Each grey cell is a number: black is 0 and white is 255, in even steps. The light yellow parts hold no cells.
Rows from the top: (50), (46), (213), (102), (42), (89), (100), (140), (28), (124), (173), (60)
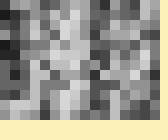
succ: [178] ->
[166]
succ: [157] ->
[101]
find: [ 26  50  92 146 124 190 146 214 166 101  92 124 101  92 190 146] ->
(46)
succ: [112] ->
[124]
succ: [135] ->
[146]
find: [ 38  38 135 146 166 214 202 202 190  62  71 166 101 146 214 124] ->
(89)

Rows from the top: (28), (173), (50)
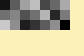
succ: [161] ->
[190]
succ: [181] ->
[39]
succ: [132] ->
[81]

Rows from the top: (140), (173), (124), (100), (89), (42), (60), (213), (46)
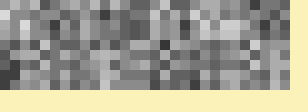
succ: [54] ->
[172]
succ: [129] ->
[85]
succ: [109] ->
[139]
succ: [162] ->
[139]
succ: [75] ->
[118]

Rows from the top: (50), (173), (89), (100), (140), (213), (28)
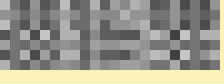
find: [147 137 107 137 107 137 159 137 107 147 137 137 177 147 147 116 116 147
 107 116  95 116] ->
(173)
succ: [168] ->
[95]
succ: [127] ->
[159]

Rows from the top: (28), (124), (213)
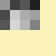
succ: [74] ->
[203]
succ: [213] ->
[182]
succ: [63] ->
[86]
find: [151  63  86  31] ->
(28)

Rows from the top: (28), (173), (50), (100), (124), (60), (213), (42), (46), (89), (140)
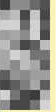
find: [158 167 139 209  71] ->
(100)
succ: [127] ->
[167]
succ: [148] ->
[139]
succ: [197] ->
[71]
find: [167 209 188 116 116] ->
(60)

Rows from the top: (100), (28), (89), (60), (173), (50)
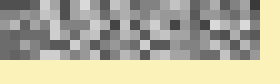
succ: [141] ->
[195]
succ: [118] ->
[152]

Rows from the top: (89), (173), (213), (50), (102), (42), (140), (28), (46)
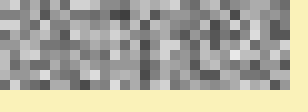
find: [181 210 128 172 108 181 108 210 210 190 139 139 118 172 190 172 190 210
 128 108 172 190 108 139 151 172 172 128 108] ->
(89)
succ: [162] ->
[151]
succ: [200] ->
[210]
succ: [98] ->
[190]

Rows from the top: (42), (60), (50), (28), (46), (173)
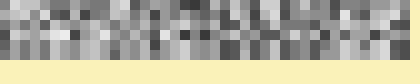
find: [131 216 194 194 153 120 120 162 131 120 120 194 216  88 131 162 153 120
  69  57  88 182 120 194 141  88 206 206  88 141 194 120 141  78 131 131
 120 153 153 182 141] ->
(42)
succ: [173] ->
[194]
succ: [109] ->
[194]

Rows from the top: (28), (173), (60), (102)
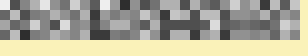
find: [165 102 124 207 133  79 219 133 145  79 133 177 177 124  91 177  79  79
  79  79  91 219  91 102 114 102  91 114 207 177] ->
(60)
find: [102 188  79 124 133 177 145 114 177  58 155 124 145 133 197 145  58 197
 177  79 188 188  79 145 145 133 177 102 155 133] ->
(173)
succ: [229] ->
[145]
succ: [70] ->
[177]
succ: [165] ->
[102]

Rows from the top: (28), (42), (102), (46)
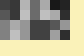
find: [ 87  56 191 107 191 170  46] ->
(42)
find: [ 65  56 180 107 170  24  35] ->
(28)
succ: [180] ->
[107]
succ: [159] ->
[46]
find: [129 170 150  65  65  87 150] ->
(102)
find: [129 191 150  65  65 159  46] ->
(46)

